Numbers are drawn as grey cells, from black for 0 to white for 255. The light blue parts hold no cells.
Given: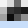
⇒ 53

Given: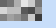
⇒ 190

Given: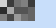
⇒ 169

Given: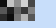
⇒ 30

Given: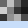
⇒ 131

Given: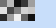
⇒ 72

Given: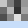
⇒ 182

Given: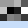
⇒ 1
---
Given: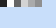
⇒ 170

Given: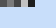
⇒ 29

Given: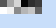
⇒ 46

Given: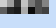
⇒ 119

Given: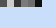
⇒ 109

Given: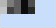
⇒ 78

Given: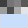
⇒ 157

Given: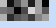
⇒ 30
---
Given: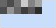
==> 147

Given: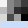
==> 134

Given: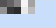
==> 55

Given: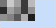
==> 160

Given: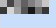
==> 212

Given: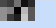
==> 130

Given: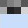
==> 33
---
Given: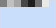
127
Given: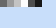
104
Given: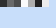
47
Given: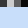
54
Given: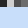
38
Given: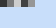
52
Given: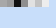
168
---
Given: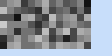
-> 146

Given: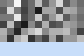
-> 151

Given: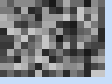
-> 40

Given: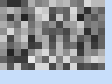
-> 86

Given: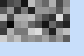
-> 120

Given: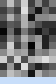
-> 176
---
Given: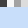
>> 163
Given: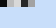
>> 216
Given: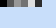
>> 151
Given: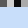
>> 13
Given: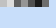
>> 96
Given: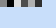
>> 221
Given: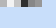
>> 197
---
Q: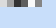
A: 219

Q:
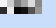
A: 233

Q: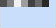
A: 157

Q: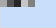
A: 168

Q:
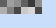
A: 201

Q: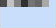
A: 168
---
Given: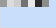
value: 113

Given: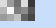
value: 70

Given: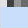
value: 107

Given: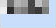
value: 58

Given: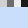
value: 109

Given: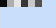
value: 54

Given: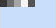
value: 83
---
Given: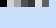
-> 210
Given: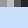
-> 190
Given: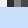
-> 45
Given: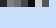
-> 127
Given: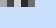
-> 73
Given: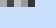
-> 70
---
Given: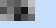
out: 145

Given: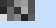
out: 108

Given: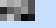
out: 192

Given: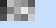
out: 202

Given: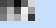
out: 198

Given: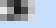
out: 92

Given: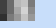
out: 123
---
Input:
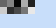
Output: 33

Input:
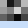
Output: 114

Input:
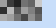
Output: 84

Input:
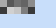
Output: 139

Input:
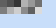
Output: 112

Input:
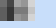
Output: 196

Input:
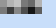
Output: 179

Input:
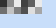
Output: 234
